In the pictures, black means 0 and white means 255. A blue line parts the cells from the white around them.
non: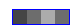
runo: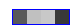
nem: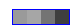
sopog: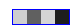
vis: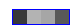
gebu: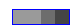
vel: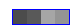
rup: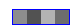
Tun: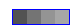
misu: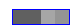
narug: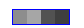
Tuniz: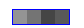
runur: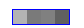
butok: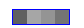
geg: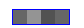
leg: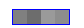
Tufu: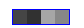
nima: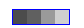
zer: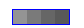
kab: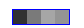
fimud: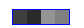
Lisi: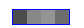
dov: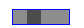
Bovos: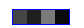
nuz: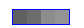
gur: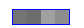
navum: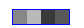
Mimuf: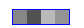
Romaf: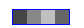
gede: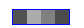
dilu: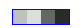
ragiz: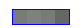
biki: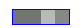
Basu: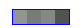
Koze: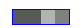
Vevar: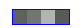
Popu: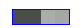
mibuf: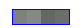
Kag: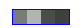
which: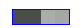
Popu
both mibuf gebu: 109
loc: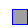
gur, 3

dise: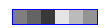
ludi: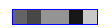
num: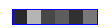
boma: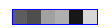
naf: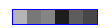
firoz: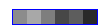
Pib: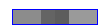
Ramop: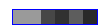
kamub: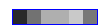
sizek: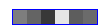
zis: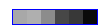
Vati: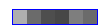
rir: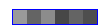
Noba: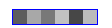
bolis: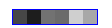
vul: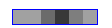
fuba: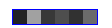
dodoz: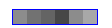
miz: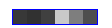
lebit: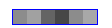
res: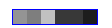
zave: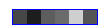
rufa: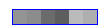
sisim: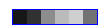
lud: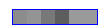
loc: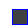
miz, 3
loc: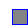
naf, 3
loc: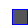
zave, 6

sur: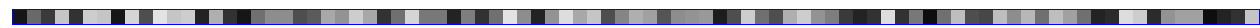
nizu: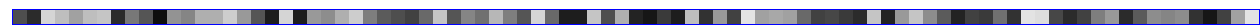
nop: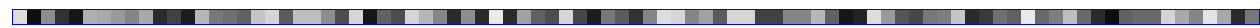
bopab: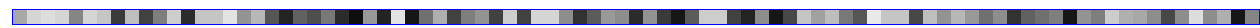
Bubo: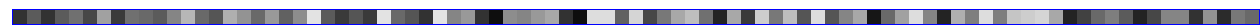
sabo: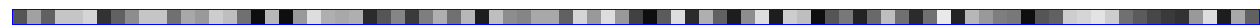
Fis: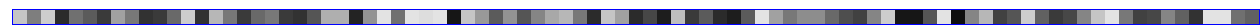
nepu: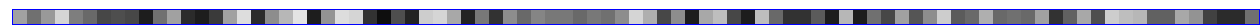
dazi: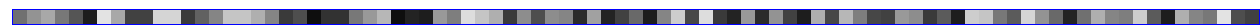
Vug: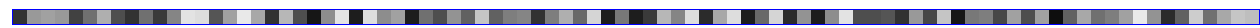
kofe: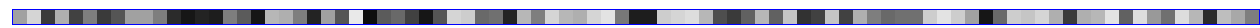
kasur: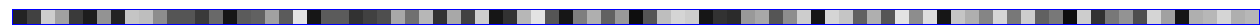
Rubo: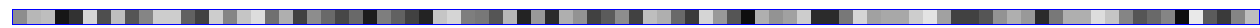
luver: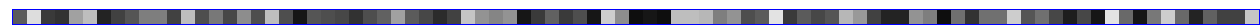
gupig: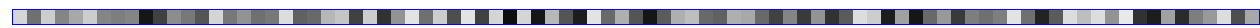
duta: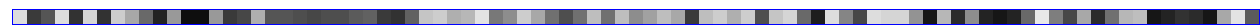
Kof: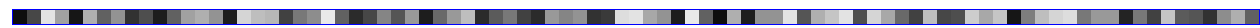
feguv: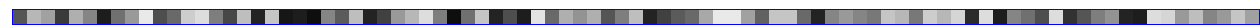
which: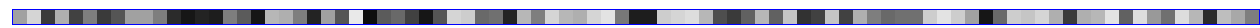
kofe
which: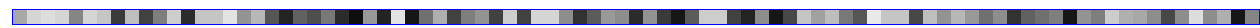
bopab
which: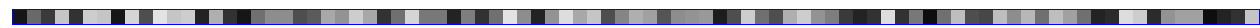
sur

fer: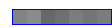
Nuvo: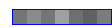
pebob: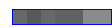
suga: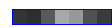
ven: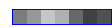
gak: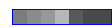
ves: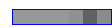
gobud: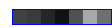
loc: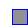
ves, 5
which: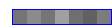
Nuvo
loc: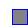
fer, 1
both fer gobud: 111

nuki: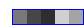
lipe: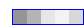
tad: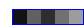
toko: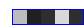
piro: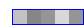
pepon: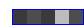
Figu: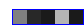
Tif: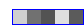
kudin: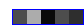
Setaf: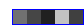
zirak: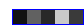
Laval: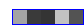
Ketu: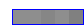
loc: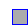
kudin, 2
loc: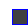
Setaf, 5
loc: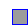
tad, 5
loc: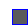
Tif, 5
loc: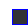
Laval, 3
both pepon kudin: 77

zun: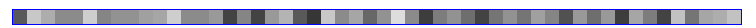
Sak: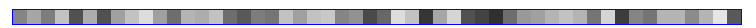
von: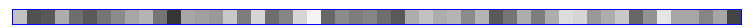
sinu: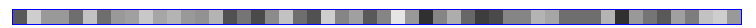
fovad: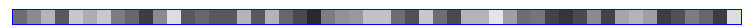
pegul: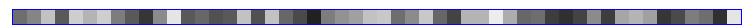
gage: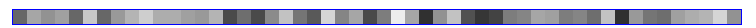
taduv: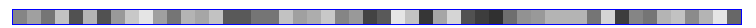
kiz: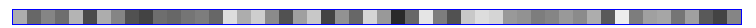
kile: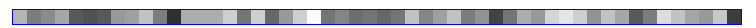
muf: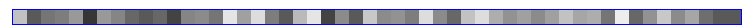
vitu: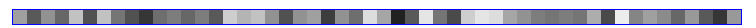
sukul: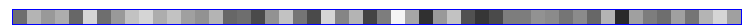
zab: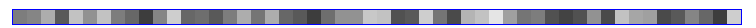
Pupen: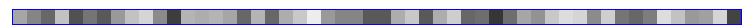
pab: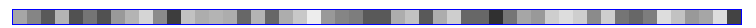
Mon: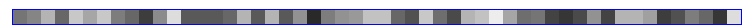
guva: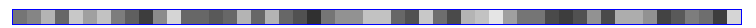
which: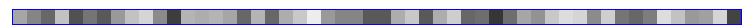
Pupen
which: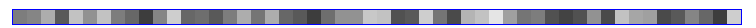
zab
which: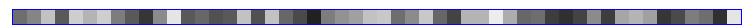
pegul
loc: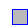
muf, 21
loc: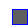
guva, 9

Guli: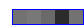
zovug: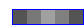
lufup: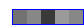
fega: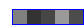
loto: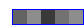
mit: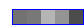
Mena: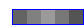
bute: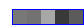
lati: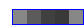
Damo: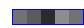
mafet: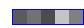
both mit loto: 114
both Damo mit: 114
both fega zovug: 128
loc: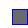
Guli, 3

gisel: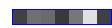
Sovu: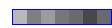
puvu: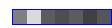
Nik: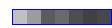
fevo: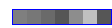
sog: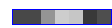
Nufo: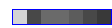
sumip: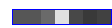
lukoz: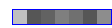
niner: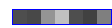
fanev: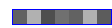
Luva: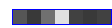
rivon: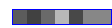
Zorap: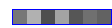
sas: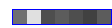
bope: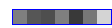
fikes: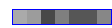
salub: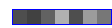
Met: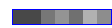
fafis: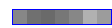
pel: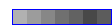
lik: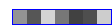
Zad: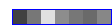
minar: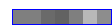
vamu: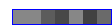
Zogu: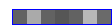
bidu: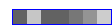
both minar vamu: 106
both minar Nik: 106
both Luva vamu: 65
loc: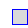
puvu, 2

